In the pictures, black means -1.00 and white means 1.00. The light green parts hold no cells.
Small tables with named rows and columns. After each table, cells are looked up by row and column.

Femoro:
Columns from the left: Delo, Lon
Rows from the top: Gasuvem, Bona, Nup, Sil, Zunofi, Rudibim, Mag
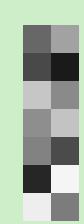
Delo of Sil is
0.11
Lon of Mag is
-0.03
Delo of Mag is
0.87
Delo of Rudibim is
-0.70
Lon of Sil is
0.53
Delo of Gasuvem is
-0.19
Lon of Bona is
-0.80
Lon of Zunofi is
-0.41
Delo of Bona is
-0.43
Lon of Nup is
0.08
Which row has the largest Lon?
Rudibim

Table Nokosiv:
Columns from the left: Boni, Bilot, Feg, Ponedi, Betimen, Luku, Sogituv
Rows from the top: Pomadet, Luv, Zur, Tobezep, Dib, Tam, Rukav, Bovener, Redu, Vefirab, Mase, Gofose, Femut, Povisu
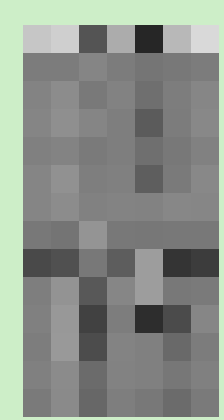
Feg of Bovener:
0.16
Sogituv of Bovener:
-0.06
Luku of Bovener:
-0.06
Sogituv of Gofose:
-0.03
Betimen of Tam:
-0.26
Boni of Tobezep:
0.04
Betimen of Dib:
-0.13
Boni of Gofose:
-0.02
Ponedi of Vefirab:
0.05
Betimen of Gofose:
0.00
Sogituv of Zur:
0.05
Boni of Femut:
0.00
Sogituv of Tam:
0.07
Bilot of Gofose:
0.20
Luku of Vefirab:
-0.06
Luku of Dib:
-0.06
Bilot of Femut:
0.09
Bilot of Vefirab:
0.15
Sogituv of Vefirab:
-0.04

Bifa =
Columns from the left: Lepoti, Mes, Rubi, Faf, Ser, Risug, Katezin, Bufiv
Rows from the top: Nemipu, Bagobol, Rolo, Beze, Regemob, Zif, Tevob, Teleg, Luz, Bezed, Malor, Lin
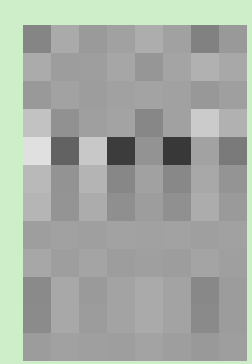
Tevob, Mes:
0.16
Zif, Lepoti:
0.45
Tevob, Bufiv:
0.21
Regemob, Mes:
-0.23
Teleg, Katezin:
0.25
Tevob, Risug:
0.13
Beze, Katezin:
0.59
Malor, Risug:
0.28
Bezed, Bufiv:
0.22
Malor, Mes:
0.32
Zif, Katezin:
0.32
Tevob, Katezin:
0.35
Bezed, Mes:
0.32
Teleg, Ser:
0.26

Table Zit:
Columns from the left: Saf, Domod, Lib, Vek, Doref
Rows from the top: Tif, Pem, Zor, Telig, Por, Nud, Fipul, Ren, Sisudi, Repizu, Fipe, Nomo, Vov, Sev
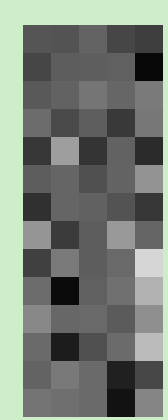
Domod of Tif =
-0.35
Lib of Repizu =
-0.25
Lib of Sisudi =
-0.27
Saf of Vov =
-0.22
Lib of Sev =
-0.17
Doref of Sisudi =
0.68
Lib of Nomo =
-0.37
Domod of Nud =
-0.21
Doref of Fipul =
-0.57
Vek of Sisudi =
-0.18
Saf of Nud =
-0.27
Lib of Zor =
-0.08
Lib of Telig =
-0.26
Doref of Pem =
-0.94
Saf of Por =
-0.57
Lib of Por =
-0.59
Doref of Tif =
-0.51
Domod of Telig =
-0.42

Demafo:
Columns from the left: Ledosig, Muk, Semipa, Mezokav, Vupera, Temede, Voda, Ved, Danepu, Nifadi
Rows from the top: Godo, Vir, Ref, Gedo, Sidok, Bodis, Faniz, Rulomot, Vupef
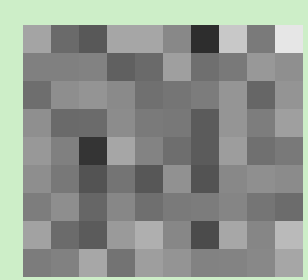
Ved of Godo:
0.57
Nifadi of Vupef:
0.30
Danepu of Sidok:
-0.12
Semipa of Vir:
0.02
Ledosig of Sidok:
0.19
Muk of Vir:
0.00
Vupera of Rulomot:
0.37
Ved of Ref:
0.17
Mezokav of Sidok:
0.30
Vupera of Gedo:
-0.04

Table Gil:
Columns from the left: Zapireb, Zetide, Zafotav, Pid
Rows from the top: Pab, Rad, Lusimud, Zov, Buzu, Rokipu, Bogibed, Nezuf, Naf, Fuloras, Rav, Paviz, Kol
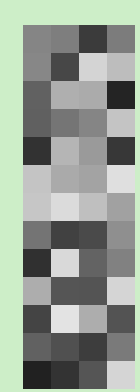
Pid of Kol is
0.67
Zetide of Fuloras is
-0.33
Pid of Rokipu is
0.75
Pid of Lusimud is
-0.72
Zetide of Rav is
0.78
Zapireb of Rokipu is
0.54
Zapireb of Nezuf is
-0.09
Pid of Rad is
0.48
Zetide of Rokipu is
0.33
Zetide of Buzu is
0.42
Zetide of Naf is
0.70
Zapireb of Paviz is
-0.24
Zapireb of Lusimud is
-0.24
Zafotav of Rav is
0.36
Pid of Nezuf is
0.12

